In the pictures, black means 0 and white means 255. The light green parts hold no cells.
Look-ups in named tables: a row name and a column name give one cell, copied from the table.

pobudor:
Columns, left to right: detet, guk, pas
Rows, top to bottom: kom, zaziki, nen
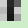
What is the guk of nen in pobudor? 24
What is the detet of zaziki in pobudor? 184
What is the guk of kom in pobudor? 39
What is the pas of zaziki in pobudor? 205
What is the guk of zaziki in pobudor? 31
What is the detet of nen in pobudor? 200
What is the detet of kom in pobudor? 205
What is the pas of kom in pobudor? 93
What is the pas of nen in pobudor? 160
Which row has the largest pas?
zaziki

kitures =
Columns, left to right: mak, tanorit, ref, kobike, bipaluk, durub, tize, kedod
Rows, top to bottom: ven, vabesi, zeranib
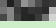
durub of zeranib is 57
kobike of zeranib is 38
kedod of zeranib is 211
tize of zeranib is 113
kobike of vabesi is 39
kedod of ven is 56
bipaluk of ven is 119
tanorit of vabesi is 135
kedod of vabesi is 185
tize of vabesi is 42
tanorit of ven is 32
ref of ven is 71
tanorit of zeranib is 134
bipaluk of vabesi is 52

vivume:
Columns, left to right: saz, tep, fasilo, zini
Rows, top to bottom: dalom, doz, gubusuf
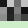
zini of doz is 16
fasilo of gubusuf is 102
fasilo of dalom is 108
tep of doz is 33
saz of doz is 152
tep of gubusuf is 38
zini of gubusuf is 65

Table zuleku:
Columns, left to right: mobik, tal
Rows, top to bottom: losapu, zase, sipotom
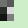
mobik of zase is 44
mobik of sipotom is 20
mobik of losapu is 112
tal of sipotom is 126
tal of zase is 216
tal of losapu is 88

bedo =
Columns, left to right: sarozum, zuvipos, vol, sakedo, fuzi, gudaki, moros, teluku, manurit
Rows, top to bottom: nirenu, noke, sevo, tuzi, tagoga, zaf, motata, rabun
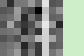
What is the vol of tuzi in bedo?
83
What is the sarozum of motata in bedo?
108
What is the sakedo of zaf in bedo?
131
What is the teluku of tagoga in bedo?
92
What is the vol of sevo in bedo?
151
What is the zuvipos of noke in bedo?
95
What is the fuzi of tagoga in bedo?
95
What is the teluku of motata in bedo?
92
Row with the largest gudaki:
zaf

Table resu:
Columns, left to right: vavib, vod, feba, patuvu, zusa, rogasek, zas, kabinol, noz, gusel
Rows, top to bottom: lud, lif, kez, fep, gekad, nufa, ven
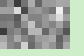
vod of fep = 131
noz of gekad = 130
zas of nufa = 160
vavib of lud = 115
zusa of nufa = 115
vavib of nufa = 166
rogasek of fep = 124
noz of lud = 167
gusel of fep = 118
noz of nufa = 99
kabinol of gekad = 152
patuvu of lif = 73
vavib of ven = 184
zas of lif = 134
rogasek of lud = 102
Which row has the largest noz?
lif

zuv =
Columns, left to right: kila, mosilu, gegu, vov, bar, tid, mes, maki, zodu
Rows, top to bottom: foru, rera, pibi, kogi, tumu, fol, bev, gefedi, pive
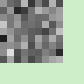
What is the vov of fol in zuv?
144
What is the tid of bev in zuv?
147
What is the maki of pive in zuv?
165
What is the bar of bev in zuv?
79
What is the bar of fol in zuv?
94
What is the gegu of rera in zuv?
40
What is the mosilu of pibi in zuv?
121
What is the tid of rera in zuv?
179
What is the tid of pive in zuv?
102
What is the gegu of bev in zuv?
131
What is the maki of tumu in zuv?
112

